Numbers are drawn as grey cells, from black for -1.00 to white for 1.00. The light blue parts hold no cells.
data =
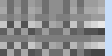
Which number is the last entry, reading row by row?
-0.46
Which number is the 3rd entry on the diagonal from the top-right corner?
0.11
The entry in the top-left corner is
0.22
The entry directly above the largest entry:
0.22
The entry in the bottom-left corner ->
-0.35
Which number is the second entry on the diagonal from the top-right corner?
0.32
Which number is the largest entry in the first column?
0.56
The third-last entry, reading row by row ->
-0.35
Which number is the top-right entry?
0.32
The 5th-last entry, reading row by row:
-0.35
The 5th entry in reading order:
0.22
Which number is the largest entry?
0.81
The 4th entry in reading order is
-0.13
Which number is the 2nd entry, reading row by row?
-0.13
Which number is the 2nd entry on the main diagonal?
-0.13
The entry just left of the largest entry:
0.69
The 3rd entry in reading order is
0.11

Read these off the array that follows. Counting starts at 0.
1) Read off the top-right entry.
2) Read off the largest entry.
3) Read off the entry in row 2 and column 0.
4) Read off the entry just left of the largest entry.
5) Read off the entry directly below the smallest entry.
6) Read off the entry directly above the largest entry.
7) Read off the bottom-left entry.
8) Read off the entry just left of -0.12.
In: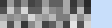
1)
-0.69
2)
0.79
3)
0.32
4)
-0.47
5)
-0.57
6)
0.58
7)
0.58
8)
-0.57

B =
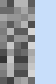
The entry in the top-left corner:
0.08
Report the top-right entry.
-0.28
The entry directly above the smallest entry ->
-0.39
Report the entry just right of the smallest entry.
0.55
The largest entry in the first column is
0.31
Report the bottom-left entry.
-0.28
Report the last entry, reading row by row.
-0.16
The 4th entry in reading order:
0.43
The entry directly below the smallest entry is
0.08
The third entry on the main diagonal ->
0.18
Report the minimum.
-0.60
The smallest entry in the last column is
-0.39
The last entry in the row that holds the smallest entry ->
0.43
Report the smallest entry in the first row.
-0.39

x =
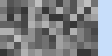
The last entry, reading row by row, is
-0.34
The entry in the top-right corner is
-0.11
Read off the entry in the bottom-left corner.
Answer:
-0.58
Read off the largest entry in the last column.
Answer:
0.39
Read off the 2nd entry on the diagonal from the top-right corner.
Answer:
-0.45
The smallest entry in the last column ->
-0.45
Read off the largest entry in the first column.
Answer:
0.39
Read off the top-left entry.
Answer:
0.13
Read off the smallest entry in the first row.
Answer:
-0.45
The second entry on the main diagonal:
-0.45
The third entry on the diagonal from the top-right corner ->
-0.45
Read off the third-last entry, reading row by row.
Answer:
-0.58
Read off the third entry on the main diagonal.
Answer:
0.13
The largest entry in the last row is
0.39
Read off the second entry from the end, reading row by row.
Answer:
-0.58

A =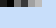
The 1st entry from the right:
0.48
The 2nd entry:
-0.99
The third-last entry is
-0.55
